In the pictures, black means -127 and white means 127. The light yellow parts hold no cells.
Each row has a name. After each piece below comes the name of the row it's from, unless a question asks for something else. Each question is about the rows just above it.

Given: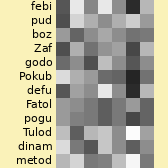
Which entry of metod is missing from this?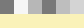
[0]
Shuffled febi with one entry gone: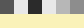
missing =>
[6]
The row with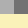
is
Zaf
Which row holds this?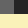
Pokub
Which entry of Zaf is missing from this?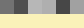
[19]
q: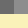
godo
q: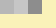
Tulod

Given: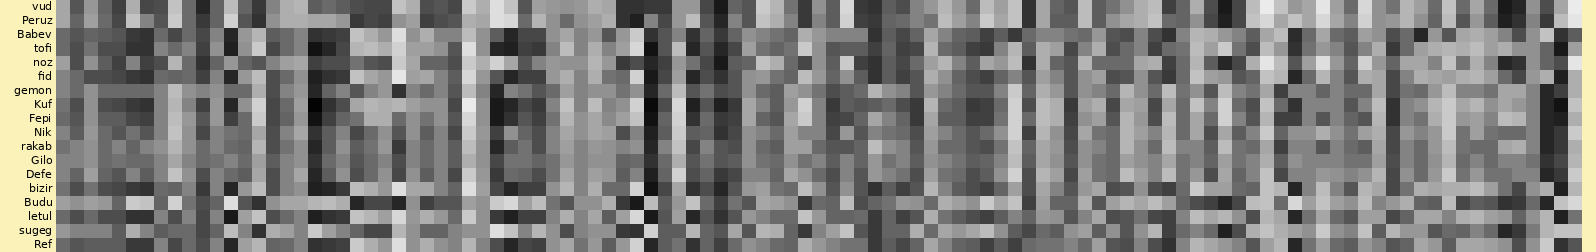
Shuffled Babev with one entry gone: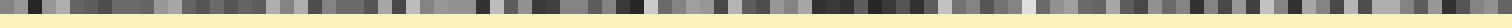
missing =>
[-83]
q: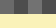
tofi
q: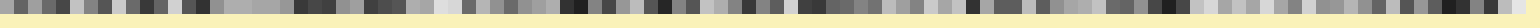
Peruz
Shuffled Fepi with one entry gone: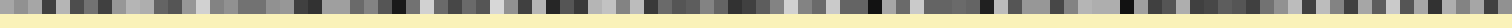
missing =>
[10]
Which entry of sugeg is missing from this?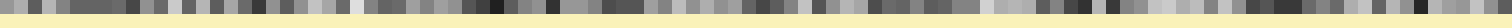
[-5]

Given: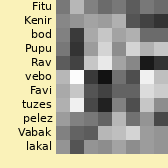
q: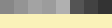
Kenir
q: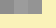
lakal
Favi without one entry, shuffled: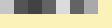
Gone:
[76]
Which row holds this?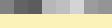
Vabak

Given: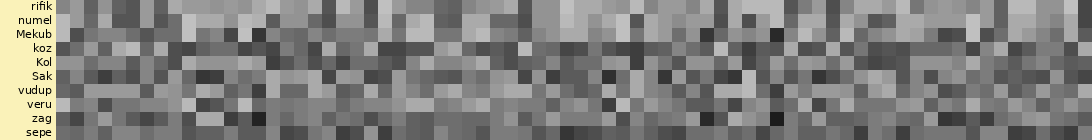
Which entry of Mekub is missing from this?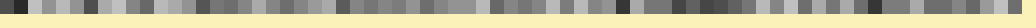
[34]
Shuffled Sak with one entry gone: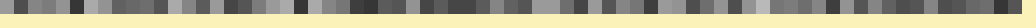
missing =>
[-79]
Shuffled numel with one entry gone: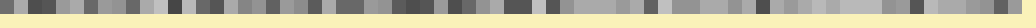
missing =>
[49]
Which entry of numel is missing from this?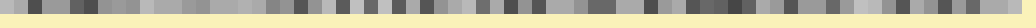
[12]
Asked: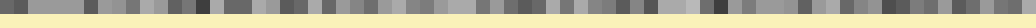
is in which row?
vudup

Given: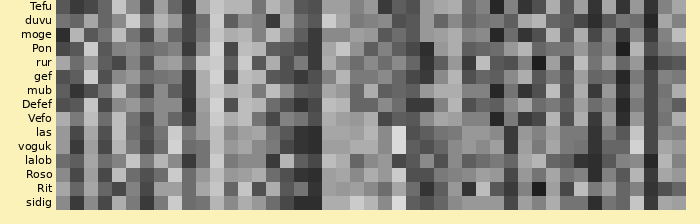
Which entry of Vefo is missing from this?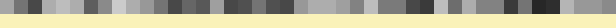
[-63]
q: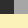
las
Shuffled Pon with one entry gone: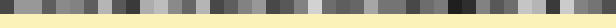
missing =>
[18]
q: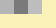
mub

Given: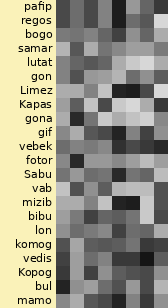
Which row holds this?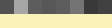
komog
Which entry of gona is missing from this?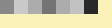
[80]
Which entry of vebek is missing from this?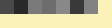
[-78]
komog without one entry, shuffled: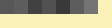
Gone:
[38]
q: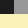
pafip

